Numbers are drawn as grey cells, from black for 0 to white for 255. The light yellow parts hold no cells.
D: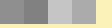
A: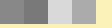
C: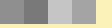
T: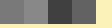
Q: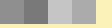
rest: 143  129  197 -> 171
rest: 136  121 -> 217  171
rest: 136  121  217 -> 171
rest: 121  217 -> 171
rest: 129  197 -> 171
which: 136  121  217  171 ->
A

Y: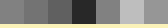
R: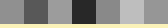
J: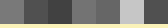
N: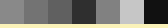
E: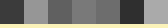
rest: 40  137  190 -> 150
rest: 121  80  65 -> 115  102  198  80
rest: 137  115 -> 96  47  129  198  17
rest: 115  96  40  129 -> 190  150

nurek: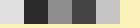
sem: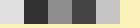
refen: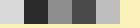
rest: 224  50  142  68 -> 197
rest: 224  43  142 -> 68  197
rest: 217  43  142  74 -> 189
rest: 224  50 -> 142  68  197
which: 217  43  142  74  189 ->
refen
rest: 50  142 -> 68  197
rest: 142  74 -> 189

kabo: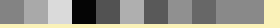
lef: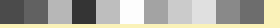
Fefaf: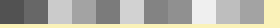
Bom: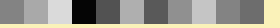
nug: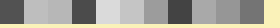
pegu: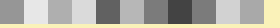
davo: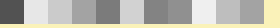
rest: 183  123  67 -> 123  210  169
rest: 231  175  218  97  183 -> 123  67  123  210  169

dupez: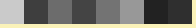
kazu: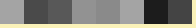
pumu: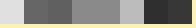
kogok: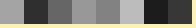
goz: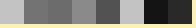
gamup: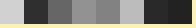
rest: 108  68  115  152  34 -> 47
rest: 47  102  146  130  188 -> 41  34
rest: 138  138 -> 188  47  55

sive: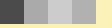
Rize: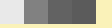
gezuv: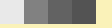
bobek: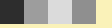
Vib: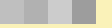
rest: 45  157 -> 219  143
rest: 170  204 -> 177
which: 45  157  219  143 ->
bobek
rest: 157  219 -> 143

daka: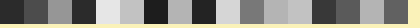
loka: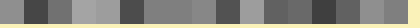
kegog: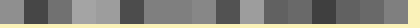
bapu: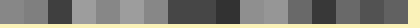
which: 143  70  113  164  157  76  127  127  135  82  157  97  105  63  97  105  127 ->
kegog
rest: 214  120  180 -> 194  56  90  180  97
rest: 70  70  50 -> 143  150  105  56  105  82  97

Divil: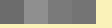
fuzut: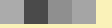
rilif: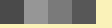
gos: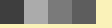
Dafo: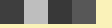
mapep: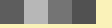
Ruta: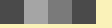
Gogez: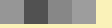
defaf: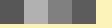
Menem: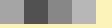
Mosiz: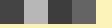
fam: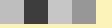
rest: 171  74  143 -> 165
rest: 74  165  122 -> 74
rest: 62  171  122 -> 93
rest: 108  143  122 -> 116
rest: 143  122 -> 116

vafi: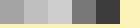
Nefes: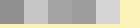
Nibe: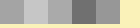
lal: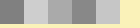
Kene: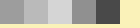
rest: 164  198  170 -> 112  151
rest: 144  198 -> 164  157  213
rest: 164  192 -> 206  120  59
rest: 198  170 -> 112  151
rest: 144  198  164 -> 157  213
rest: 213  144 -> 73

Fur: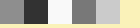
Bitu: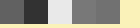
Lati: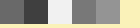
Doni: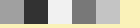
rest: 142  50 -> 249  120  203
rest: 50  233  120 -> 113
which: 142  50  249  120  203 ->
Fur
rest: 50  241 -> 120  196
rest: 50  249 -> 120  203
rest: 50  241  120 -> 196

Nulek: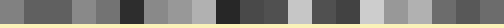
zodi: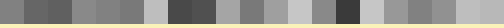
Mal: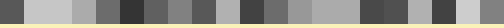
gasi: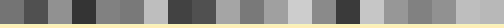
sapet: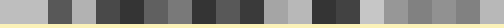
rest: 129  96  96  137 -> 115  45  137  152  177  39  73  80  198  80  66  205  152  177  108  88  108
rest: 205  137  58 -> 198  152  129  145  190  184
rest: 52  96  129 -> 88  177  66  108  152  171  171  73  80  177  66  205  129
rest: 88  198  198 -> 171  108  52  96  129  88  177  66  108  152  171  171  73  80  177  66  205  129
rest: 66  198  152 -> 129  145  129  184

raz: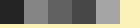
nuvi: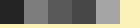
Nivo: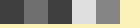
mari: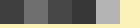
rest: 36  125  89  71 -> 165
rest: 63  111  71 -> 55  180
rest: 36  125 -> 89  71  165
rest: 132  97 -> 71  165

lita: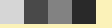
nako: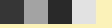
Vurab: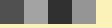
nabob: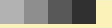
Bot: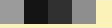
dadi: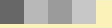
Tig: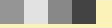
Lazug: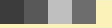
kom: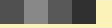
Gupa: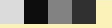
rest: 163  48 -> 149
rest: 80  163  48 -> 149
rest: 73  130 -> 41
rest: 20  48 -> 142
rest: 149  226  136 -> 67
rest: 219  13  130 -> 48

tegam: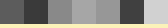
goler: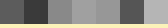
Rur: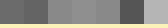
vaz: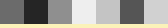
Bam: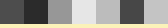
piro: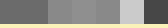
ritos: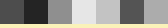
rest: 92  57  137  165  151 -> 63  209
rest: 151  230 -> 188  71  195
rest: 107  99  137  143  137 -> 84  180
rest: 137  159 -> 151  84  180
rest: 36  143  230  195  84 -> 172

